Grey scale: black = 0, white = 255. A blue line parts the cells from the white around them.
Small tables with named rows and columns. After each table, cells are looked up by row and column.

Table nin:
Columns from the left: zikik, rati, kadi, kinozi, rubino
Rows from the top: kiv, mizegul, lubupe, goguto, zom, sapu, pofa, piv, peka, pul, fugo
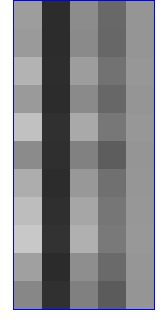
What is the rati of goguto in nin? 44
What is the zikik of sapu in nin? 139
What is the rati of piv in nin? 47
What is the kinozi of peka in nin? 121
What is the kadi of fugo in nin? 128
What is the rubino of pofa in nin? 150
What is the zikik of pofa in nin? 173
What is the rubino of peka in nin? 152
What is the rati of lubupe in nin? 45
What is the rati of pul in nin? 43
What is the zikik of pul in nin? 160
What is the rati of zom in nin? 48
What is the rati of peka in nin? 50
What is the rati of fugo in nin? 48
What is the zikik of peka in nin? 200
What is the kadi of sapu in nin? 129
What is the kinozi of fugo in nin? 91
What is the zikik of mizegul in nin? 154
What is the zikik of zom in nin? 193

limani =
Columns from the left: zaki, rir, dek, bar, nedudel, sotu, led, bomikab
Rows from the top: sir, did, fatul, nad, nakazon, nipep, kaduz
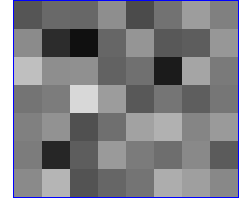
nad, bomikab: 118
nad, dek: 216
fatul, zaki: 191
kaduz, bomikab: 136
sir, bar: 142
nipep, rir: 38
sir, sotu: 114
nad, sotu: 117
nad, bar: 156
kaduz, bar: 102

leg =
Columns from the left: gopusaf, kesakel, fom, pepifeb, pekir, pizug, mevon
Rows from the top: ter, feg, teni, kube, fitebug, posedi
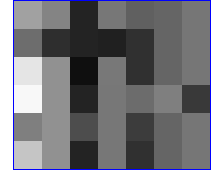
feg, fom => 35
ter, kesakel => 132
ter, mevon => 118
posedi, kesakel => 145
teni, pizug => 101
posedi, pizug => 101
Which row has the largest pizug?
kube

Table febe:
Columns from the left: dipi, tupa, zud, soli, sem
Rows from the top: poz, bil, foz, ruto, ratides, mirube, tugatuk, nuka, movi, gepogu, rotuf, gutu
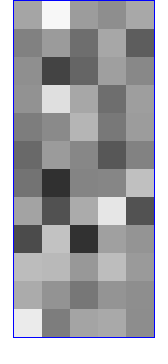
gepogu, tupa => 185
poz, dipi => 165
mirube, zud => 135
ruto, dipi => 146
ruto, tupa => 223
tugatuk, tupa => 48

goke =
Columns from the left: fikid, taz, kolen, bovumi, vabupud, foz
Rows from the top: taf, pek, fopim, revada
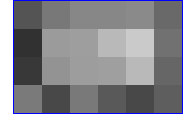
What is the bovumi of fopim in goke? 159
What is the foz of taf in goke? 105
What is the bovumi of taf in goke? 135
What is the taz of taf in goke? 120
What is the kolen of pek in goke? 158
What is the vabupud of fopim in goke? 185
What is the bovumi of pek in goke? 185
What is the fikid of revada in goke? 122
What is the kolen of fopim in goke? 157
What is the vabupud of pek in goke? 202
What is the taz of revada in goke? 72
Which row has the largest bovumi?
pek

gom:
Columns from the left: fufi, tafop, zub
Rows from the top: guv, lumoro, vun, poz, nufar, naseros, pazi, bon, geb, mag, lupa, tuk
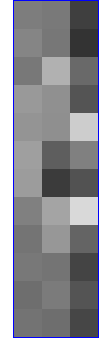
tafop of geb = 151
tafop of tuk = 110
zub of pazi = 82
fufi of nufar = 148
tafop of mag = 116
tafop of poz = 144
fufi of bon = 128
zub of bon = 217
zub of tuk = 70
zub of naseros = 128
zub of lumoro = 51
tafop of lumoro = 119
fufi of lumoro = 133
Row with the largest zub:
bon

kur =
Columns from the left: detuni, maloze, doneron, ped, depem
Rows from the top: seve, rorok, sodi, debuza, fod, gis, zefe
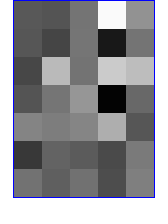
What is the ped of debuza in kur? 3
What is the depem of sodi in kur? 189
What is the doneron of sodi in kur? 115
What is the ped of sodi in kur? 203
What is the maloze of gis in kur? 99
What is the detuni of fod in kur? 132
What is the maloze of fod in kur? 125
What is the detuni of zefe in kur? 114
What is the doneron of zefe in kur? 113
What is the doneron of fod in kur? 133
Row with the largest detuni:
fod

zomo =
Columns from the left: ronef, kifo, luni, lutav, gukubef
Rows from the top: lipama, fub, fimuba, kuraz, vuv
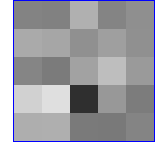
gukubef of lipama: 143
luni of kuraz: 47
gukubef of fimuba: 154
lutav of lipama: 132
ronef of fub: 170
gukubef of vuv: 132
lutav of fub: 159
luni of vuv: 122
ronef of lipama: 131
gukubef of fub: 144
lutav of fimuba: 190
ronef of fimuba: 133
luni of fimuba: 162
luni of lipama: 176
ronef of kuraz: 209
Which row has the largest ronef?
kuraz

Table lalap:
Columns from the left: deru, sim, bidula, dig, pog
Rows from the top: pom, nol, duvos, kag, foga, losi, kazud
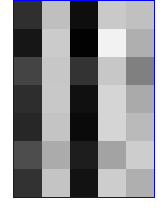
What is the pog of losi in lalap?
205
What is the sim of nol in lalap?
203
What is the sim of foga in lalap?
196
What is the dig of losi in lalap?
163
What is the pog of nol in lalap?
175
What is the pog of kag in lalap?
170
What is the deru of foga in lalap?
39
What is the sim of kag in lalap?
200
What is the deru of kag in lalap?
45
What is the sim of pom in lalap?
191
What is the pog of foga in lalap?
186
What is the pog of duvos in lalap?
128
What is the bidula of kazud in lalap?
18
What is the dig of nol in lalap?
242
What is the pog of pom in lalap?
192
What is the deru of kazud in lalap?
50
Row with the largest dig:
nol

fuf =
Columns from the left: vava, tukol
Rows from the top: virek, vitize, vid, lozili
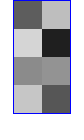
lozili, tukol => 86
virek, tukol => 190
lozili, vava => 198
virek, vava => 93
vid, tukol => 147
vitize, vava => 213
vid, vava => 139
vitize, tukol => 31
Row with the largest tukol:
virek

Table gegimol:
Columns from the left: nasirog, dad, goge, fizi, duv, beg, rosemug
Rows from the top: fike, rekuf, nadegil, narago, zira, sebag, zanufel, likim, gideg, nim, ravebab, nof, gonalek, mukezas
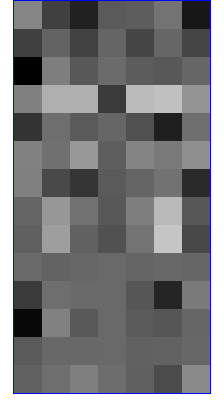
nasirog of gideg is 96
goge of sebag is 152
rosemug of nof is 102
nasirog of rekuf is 64
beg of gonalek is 98
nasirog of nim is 106
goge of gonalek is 104
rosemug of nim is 102
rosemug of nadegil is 102
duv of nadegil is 92
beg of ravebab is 37
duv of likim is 126
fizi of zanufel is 90
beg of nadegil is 88
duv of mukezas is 96
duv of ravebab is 86
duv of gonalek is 97
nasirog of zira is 51

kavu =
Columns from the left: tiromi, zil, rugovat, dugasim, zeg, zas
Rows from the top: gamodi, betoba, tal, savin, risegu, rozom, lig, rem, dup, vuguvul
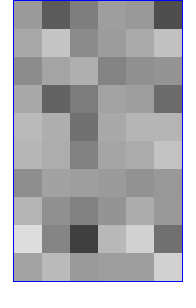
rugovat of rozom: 129
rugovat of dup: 63
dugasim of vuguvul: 157
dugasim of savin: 163
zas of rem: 153
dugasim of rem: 148
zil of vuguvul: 186
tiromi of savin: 169
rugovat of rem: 129

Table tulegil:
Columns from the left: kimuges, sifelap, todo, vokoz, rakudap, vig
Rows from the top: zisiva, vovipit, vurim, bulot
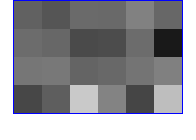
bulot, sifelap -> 94
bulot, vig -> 190
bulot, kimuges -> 71
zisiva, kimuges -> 97
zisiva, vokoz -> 105
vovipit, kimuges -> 108
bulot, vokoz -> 131
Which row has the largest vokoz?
bulot

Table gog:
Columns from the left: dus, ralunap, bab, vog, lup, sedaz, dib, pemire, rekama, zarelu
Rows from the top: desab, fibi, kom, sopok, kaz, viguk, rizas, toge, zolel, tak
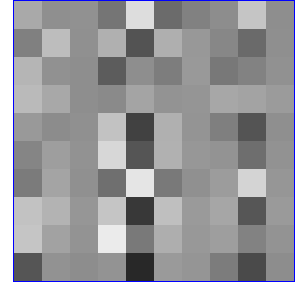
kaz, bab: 144
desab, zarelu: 142
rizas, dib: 144
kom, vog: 92
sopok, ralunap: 168
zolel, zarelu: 147
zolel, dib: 152
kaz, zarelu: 143
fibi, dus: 128

